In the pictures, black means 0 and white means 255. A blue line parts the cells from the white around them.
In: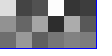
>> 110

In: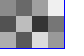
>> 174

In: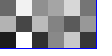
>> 28

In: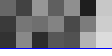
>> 50

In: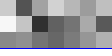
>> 137

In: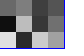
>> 224
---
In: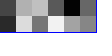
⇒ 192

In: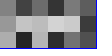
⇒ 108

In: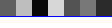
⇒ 9

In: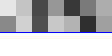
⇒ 72

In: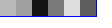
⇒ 19

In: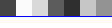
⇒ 218

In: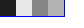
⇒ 135

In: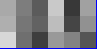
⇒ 91

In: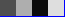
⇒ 11

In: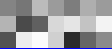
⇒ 187
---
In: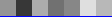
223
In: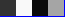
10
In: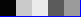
91
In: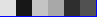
46
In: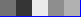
142
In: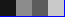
92
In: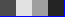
159
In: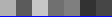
50
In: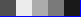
122
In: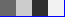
47
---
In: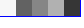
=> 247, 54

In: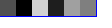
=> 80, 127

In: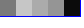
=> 122, 11

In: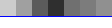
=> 204, 144

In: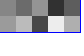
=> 134, 175

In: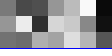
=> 121, 86
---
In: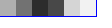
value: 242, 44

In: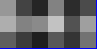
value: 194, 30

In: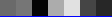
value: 225, 4

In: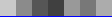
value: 201, 64

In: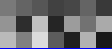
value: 220, 25

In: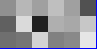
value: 230, 32
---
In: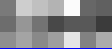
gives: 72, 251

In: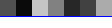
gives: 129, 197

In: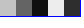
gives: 15, 237

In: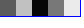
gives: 7, 235

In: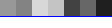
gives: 196, 216

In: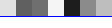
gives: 245, 245

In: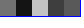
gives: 195, 195
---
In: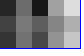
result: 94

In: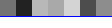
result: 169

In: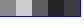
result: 94

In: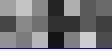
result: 49

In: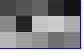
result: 197

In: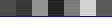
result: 36

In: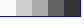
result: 170

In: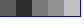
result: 121
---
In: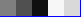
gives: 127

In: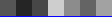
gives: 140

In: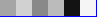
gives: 187

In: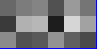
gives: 177

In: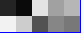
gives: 205

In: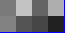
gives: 130

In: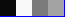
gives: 123

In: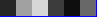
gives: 104
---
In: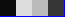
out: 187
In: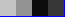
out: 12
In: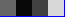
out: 65
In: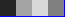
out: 217
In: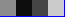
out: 69
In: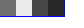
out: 70
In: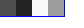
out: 250
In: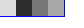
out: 119
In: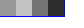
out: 117
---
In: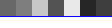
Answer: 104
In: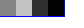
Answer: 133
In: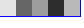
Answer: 228
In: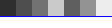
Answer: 48
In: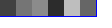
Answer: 65
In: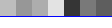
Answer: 189
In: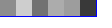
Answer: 141
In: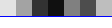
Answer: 227
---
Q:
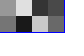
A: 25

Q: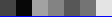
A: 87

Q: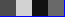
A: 210

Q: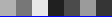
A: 75

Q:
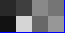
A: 213

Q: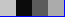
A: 11

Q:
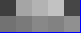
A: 136

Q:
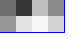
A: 225

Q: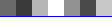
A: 144

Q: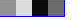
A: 220
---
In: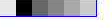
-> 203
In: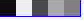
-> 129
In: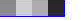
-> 40
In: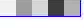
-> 177
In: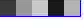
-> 178
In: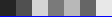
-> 232
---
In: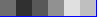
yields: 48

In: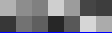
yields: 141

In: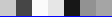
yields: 70

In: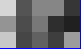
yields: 84

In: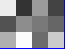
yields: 51

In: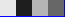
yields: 30

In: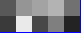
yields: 149
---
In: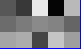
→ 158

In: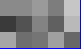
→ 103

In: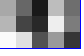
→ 54

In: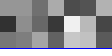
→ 90

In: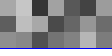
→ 124

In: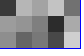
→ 207
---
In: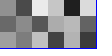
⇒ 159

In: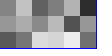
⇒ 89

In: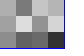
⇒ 141

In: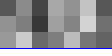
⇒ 153

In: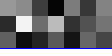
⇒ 96

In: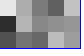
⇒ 81

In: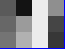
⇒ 116
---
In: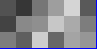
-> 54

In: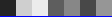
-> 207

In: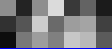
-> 35

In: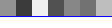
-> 59

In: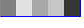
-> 226

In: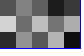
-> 130

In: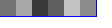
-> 168

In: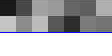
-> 72

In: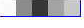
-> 140
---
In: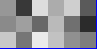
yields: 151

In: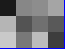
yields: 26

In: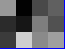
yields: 152

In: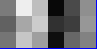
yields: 123

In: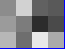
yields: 140

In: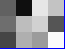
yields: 97
